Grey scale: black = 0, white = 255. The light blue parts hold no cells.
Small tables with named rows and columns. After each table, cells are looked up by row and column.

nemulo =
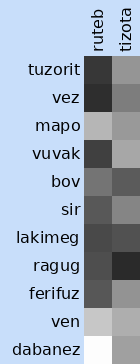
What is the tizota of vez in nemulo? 125
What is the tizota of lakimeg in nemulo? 81
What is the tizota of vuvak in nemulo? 167
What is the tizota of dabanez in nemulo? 160
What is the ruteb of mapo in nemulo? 182
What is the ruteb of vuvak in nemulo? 64
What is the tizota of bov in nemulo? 91
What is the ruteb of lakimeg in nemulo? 73
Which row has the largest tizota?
ven

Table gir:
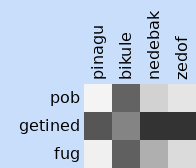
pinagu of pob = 244
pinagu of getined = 86
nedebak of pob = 210
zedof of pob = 229
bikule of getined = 132
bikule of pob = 99
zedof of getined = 51
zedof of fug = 219
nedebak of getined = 51
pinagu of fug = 240
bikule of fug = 96
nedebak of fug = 175

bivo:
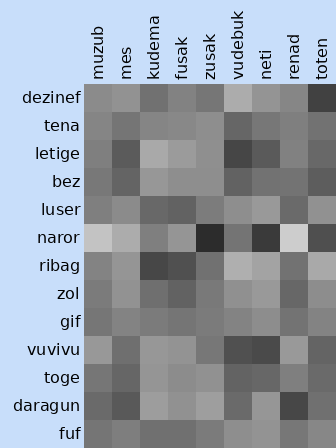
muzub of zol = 123
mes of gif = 131
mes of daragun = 89
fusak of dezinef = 130
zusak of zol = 121
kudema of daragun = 157
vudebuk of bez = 98
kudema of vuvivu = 151
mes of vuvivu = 111
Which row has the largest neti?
ribag

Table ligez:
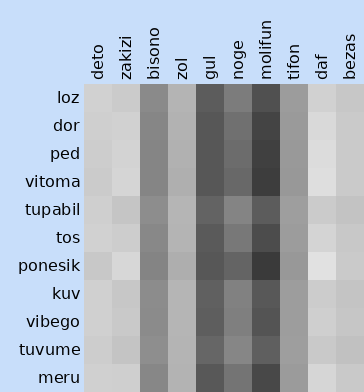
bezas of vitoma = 202
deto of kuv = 208
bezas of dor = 202
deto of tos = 209
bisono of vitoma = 133
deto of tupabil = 207
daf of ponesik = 225
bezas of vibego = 198
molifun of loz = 80
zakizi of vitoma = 213
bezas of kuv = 196
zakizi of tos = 205
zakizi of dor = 209
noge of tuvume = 134

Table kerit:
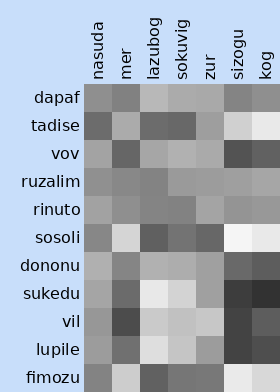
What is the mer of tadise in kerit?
171
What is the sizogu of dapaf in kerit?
132
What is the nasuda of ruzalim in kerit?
144
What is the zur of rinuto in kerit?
164
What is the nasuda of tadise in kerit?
108
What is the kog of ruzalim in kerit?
166
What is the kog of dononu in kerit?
93
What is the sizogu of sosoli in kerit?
245
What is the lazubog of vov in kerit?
166
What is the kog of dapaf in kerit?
143
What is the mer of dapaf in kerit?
129
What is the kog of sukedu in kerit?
50
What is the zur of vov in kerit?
170
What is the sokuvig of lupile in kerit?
197
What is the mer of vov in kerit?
102
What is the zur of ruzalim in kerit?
156
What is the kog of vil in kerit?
93
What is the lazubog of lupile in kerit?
222
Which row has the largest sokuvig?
sukedu

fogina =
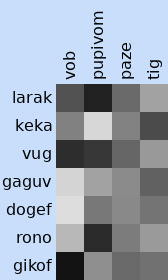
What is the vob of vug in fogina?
45
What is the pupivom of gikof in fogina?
143
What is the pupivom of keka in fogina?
215
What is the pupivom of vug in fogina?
55
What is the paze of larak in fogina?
106
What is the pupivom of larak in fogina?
33
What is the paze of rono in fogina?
124
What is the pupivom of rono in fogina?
42
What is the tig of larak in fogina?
162
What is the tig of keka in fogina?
75
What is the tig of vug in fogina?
153
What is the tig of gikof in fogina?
113
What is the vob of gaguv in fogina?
212
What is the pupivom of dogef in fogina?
120
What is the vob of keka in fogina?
129
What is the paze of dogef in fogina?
137
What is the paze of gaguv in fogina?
139
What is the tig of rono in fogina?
154
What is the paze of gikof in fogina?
105

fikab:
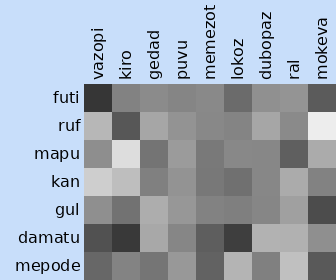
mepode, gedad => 117
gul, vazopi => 143
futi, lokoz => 107
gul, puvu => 151
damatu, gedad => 168
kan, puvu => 147
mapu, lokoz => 136
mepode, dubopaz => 128
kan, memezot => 120
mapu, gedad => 116
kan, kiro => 190
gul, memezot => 130

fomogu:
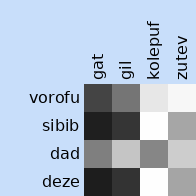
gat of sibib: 31
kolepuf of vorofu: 231
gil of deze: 51
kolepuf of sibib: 254
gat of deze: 29
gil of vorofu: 117
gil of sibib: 53
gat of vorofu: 68
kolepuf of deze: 254
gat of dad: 127
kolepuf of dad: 134
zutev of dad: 205
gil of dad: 197
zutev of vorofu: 247
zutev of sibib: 166
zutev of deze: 165

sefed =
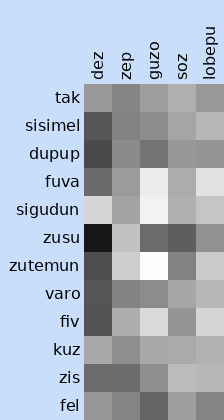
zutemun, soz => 130
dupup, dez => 74
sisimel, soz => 165
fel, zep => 132
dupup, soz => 151
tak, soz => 175
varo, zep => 131
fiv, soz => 149
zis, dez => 107
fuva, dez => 106
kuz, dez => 169
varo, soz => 166
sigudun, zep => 163
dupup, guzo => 116
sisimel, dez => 85
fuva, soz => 172
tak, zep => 134
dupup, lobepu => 148
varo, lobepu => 183
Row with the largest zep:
zutemun

